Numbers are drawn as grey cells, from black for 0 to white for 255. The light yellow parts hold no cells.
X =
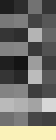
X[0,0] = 30
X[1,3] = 87
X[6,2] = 60
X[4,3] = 61
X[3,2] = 57
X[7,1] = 177
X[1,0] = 120
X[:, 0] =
[30, 120, 53, 131, 31, 53, 131, 186, 112]
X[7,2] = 163

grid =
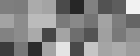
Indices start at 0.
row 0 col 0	126
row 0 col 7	82
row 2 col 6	83
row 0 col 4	74
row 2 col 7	160
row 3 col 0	59
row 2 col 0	130
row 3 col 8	172
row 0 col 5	38
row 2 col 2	170
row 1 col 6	116

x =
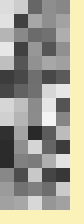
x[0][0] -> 220
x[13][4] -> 202
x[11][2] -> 123
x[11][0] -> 43
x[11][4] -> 226
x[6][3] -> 214
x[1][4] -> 162
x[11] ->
[43, 129, 123, 175, 226]
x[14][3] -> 150
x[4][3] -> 167
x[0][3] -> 142
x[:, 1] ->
[205, 64, 137, 65, 85, 72, 98, 191, 181, 164, 143, 129, 77, 114, 167]
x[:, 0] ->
[220, 225, 181, 230, 191, 60, 70, 214, 208, 48, 43, 43, 136, 155, 161]
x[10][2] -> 213
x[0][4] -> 135
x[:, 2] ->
[102, 167, 107, 151, 145, 111, 112, 139, 140, 41, 213, 123, 200, 127, 216]
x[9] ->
[48, 164, 41, 92, 188]
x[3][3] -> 85
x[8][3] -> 244

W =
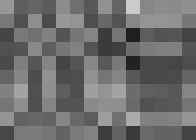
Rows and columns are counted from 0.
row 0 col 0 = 151
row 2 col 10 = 92
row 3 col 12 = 128
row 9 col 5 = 122
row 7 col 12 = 89
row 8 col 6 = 92
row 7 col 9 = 105
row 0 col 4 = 140
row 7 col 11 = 86
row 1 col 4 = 151
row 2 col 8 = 117
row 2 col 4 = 84
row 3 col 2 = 138
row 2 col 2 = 112
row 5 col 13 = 100
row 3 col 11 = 127
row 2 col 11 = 83
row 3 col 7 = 58
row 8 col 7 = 158
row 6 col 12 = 88
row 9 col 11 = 99
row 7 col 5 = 84
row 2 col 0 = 69
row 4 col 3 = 132
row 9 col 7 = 60
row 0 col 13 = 144
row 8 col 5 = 105
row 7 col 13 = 118
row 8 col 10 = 128
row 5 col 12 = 75
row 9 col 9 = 59
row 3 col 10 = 124

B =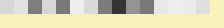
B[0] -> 215
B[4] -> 121
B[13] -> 236
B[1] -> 226

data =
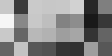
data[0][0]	200
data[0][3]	199
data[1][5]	141
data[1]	[246, 136, 200, 190, 130, 141, 25, 55]
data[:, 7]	[127, 55, 100, 87]
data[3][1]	195
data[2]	[201, 102, 184, 178, 158, 166, 52, 100]
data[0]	[200, 59, 202, 199, 200, 210, 39, 127]

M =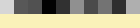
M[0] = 214
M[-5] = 144
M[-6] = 49
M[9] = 175

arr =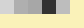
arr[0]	212
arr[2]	167

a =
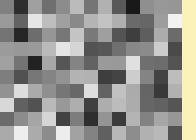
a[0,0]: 129
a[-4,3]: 143
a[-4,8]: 193
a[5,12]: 189
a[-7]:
[155, 152, 154, 186, 229, 213, 83, 87, 112, 136, 139, 204, 74]
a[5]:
[126, 81, 119, 132, 147, 179, 178, 62, 68, 205, 132, 67, 189]
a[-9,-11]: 230
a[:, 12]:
[150, 242, 107, 74, 84, 189, 177, 85, 151, 83]
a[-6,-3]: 111
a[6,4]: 118
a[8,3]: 213
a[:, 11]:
[152, 157, 172, 204, 109, 67, 57, 98, 166, 185]
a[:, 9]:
[25, 106, 62, 136, 224, 205, 171, 172, 180, 141]
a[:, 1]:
[46, 99, 38, 152, 116, 81, 221, 97, 140, 238]
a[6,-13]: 146
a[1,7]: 195
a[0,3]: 111
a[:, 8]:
[89, 175, 84, 112, 153, 68, 193, 188, 59, 183]
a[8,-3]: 130
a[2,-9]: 119
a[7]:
[216, 97, 82, 185, 152, 174, 63, 173, 188, 172, 102, 98, 85]
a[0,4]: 140
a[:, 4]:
[140, 160, 119, 229, 86, 147, 118, 152, 66, 237]
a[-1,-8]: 162
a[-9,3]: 190
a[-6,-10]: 167

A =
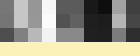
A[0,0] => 119
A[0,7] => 14
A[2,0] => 78
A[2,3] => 242
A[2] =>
[78, 128, 184, 242, 137, 137, 32, 31, 124, 46]
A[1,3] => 251
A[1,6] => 31

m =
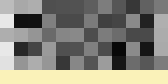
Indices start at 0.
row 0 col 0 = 188
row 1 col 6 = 123
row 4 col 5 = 135
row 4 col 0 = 225
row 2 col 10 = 74
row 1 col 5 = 74
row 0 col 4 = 81
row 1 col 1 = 16
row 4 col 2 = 173
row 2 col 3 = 106
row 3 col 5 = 81
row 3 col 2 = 69
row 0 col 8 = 86
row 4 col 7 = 156
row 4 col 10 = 87
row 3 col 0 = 232
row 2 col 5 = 137
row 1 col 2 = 17
